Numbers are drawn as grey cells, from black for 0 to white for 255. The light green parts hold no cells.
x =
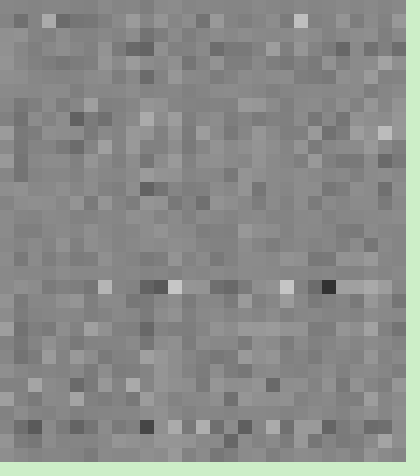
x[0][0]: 135
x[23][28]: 116
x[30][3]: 138
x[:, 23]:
[134, 132, 131, 123, 146, 121, 136, 131, 136, 113, 135, 128, 134, 119, 138, 130, 134, 135, 121, 135, 50, 129, 132, 125, 133, 135, 140, 146, 137, 135, 101, 132, 133]
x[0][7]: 138
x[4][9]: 155
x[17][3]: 132
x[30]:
[133, 111, 90, 138, 123, 100, 117, 140, 122, 129, 70, 144, 171, 121, 175, 111, 140, 95, 134, 171, 112, 154, 154, 101, 123, 133, 108, 111, 140]
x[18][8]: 135
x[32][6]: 123
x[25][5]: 153
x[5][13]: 137
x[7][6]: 159
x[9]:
[155, 121, 125, 143, 141, 140, 122, 137, 132, 152, 148, 129, 148, 123, 157, 139, 121, 134, 150, 138, 127, 128, 154, 113, 124, 158, 147, 188, 151]
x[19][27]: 133
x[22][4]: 136
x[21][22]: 122
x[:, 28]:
[136, 152, 137, 110, 143, 131, 138, 147, 150, 151, 126, 121, 136, 140, 136, 140, 133, 133, 133, 137, 134, 117, 136, 116, 130, 137, 126, 150, 139, 142, 140, 142, 133]
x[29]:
[130, 140, 132, 130, 136, 128, 132, 133, 134, 134, 141, 145, 136, 130, 135, 134, 132, 136, 136, 135, 131, 134, 139, 135, 131, 139, 144, 134, 142]
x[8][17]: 132
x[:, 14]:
[135, 115, 134, 138, 132, 136, 133, 130, 137, 157, 134, 143, 136, 128, 112, 139, 126, 132, 139, 134, 148, 135, 137, 133, 140, 127, 124, 122, 137, 135, 175, 137, 139]
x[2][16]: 136
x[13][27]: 112
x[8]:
[129, 114, 140, 131, 141, 97, 123, 112, 131, 138, 171, 141, 157, 127, 137, 141, 126, 132, 123, 129, 128, 140, 119, 136, 117, 146, 142, 140, 150]
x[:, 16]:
[133, 132, 136, 121, 126, 131, 140, 130, 126, 121, 138, 138, 120, 136, 142, 132, 128, 130, 130, 135, 105, 123, 133, 141, 136, 124, 125, 142, 112, 132, 140, 103, 126]
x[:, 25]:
[134, 125, 141, 138, 139, 139, 139, 130, 146, 158, 139, 121, 128, 142, 139, 135, 122, 139, 145, 131, 160, 121, 131, 142, 133, 130, 138, 146, 126, 139, 133, 126, 129]
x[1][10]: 134
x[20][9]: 131
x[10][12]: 141
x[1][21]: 191
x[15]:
[139, 133, 132, 138, 137, 130, 131, 135, 134, 144, 141, 132, 139, 129, 139, 136, 132, 137, 138, 132, 132, 137, 138, 130, 135, 135, 137, 138, 140]
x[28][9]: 120
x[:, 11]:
[138, 149, 126, 144, 136, 131, 134, 146, 141, 129, 129, 140, 147, 116, 146, 132, 147, 138, 126, 134, 89, 135, 140, 131, 140, 151, 149, 149, 141, 145, 144, 150, 140]
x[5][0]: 143
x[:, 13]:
[133, 141, 126, 130, 117, 137, 129, 131, 127, 123, 122, 130, 133, 126, 131, 129, 137, 140, 131, 136, 149, 123, 128, 126, 124, 134, 131, 142, 136, 130, 121, 147, 130]
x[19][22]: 133

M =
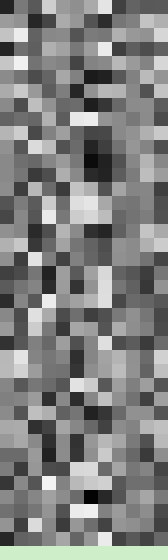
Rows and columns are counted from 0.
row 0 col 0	35
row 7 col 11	92
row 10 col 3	189
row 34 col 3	242
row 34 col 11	83
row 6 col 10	82
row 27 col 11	84
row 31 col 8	166
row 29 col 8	106
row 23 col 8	172
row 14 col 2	91
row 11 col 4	154
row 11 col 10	180
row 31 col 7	183
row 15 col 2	86
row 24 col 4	158
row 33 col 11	69
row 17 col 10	176
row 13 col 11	63
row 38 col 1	98
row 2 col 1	236
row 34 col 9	111
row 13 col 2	184
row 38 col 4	166
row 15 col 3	233
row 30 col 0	169
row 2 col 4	138
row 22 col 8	122
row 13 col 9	133
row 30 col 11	192
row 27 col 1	88
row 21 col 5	161
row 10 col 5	107
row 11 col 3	134
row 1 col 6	83
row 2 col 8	176
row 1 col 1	146
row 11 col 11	135

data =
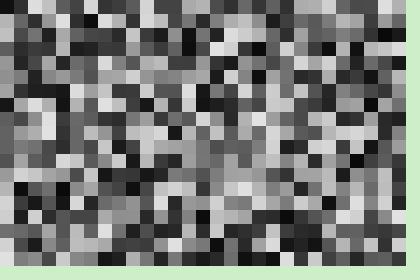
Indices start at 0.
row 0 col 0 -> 16
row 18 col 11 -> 36
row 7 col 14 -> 20
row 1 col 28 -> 101
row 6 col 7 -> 196
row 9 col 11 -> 214
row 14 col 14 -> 145
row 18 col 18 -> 36
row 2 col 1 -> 74
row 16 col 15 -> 200
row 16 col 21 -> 42
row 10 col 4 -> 45
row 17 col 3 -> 136
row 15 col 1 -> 31
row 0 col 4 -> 92
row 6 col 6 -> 159
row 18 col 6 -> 126
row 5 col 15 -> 27
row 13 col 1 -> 13
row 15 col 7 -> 170
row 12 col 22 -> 163
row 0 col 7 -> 52
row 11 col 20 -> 132
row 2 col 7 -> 67
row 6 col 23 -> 38
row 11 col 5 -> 196
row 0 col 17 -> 104
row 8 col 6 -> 92
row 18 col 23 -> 64
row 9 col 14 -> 98
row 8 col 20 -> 99
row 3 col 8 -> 56
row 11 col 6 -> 90
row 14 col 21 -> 204
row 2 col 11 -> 27
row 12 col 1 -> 210
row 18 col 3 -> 72

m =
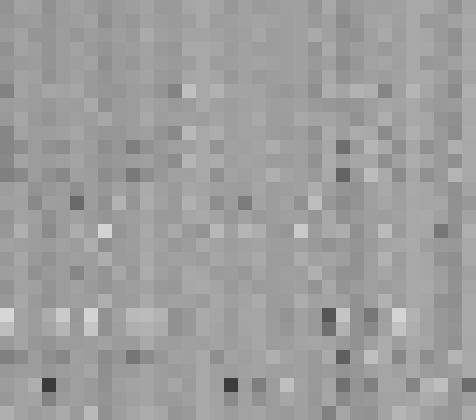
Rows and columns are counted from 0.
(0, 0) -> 147
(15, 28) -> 161
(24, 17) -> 161
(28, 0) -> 152
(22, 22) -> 153
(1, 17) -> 161
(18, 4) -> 156
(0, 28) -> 161
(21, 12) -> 161
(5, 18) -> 154
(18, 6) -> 157
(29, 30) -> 161
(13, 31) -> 155
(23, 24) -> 177
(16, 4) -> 155
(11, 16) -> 158
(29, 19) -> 156
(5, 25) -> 155
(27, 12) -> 166
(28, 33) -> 156
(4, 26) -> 162
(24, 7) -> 161
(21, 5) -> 159
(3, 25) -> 157
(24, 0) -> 153
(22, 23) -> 86
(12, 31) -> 153
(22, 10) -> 186
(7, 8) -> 155
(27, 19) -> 156
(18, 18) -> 169
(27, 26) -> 128
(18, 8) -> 155
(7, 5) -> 157
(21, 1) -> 167
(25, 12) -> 161
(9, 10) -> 159
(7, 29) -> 168
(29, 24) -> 165
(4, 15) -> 156

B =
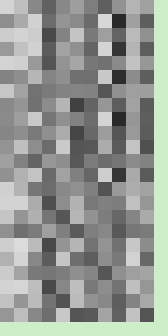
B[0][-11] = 212
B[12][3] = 106
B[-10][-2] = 173
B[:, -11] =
[212, 143, 204, 153, 212, 131, 198, 137, 138, 134, 147, 160, 145, 208, 211, 197, 144, 206, 177, 203, 211, 194, 150]
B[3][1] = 193
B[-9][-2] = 192
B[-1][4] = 200
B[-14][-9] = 122
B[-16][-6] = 65
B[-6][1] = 219
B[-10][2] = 118
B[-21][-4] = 159
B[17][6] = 114
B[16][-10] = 111
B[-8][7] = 125
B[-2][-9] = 187
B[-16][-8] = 140
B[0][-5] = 126
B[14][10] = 150
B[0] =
[212, 191, 136, 97, 136, 158, 126, 95, 146, 180, 161]
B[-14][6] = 104
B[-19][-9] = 153
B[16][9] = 119
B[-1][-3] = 96
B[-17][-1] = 158
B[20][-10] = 213
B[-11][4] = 162
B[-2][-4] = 136
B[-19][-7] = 147
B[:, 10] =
[161, 94, 144, 93, 151, 94, 158, 91, 94, 92, 80, 130, 90, 162, 150, 170, 123, 140, 104, 164, 150, 168, 84]
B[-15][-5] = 109
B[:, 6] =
[126, 107, 121, 100, 119, 111, 130, 100, 109, 104, 87, 123, 102, 128, 120, 146, 127, 114, 93, 133, 121, 146, 89]
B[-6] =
[206, 219, 187, 72, 148, 181, 114, 147, 113, 199, 140]
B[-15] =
[138, 158, 201, 117, 144, 130, 109, 212, 41, 150, 94]
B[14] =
[211, 211, 172, 79, 141, 178, 120, 128, 125, 192, 150]
